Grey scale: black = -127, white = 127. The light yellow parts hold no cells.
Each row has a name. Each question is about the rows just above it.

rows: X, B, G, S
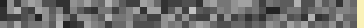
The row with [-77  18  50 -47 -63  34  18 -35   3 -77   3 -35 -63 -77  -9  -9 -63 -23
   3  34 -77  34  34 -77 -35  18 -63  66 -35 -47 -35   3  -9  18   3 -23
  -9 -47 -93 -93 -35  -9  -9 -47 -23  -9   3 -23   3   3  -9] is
B
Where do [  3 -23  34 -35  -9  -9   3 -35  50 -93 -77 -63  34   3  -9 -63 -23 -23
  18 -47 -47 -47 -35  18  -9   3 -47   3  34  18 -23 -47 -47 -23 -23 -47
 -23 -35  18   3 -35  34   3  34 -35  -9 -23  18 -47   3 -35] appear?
S
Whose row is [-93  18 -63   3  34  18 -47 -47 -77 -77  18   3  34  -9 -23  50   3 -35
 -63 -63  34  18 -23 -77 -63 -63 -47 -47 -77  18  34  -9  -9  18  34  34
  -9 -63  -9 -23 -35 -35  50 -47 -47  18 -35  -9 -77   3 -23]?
X

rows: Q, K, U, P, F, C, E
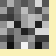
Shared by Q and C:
[-43]
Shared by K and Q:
[-14]
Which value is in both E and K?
[-14]
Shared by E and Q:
[-14]
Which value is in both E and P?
[17]

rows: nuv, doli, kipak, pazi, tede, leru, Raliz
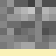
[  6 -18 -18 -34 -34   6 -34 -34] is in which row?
pazi
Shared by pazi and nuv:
[-34]

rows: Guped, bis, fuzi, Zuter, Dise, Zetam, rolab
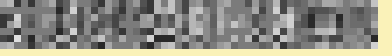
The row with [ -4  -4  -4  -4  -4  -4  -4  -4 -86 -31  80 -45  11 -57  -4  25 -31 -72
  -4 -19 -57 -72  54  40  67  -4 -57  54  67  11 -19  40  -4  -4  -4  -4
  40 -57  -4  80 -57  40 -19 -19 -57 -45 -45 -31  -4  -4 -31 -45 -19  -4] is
bis
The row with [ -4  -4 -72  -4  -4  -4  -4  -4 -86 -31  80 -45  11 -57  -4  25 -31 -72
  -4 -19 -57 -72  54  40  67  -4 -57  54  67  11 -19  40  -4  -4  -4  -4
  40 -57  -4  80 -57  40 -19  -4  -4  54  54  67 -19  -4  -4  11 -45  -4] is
Dise
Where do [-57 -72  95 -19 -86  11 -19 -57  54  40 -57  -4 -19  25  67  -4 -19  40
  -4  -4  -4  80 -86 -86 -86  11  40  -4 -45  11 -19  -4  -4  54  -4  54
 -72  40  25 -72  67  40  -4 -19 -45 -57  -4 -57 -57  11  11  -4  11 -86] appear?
Zetam
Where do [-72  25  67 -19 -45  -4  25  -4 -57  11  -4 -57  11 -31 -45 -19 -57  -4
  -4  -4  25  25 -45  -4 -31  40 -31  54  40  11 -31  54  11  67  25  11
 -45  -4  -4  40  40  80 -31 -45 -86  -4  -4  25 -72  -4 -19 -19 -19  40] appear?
Zuter

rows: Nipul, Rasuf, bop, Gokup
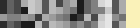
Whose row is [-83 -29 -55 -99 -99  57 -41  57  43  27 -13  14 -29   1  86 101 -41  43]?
Gokup
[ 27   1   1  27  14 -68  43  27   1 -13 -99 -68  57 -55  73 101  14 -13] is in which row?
bop
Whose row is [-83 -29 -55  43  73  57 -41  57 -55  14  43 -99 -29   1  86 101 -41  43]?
Nipul

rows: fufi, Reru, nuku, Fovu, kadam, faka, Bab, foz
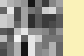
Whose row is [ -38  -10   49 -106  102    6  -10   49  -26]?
Bab
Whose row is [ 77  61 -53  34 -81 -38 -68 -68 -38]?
nuku

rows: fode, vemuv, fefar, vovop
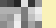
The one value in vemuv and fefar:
[-2]
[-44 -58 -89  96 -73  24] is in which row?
fode
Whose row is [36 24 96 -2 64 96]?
fefar
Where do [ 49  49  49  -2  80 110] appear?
vemuv

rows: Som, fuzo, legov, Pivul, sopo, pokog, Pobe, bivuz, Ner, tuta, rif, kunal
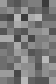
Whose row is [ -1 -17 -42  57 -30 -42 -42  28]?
kunal
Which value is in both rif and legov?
[-56]
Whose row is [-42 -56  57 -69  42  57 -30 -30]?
legov
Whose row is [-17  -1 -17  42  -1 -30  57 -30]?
Ner
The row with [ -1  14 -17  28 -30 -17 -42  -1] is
fuzo

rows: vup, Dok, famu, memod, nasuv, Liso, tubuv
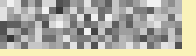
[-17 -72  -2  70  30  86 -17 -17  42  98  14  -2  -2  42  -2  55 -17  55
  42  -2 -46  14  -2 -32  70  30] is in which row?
Liso
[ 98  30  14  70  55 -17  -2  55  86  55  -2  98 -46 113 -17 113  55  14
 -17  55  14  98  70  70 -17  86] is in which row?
famu
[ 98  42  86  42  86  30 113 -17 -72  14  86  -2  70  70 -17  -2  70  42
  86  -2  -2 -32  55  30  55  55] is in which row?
Dok

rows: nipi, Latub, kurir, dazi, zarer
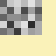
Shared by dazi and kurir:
[85]
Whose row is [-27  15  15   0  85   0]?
kurir
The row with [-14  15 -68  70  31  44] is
zarer
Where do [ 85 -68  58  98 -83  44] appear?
dazi
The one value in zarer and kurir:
[15]

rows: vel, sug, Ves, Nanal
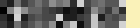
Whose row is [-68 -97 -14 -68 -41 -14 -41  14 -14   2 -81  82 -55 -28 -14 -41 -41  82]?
vel
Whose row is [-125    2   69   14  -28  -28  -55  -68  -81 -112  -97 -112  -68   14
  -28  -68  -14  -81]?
sug
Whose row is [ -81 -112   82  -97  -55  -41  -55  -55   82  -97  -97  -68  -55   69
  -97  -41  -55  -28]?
Ves

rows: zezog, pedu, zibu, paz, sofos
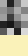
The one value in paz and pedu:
[3]
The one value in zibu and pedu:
[17]
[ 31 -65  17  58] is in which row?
zibu
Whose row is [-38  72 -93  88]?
sofos
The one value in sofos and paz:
[-93]

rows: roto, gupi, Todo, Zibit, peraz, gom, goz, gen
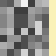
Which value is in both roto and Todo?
[-37]
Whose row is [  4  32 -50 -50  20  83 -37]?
Zibit
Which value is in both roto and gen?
[-37]
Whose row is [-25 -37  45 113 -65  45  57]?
roto
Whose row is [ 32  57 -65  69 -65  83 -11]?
peraz
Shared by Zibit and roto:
[-37]

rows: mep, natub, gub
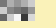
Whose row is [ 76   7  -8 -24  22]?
natub
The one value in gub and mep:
[76]
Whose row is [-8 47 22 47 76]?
mep
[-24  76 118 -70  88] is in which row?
gub

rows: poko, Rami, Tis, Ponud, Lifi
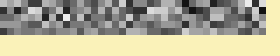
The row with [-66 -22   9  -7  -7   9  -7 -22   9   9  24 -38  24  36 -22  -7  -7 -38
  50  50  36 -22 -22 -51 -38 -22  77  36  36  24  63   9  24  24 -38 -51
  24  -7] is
Lifi
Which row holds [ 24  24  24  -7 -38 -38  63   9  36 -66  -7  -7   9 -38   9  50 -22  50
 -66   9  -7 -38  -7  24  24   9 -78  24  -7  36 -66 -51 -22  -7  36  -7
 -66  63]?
Ponud

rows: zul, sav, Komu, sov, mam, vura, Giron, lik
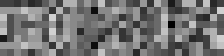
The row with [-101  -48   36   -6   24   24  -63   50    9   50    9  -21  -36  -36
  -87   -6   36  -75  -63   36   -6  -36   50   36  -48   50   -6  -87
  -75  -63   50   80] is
vura

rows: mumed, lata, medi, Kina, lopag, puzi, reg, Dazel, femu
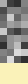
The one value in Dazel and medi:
[73]
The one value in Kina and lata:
[-11]
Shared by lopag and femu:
[-39]
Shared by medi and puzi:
[18]
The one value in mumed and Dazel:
[2]
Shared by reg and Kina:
[18]
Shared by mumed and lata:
[2]

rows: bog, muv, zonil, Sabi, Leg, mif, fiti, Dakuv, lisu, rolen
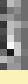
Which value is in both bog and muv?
[-18]
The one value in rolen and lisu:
[-18]
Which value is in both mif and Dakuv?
[-18]
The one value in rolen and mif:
[-18]
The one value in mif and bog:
[-18]
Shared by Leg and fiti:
[-18]
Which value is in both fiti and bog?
[-18]

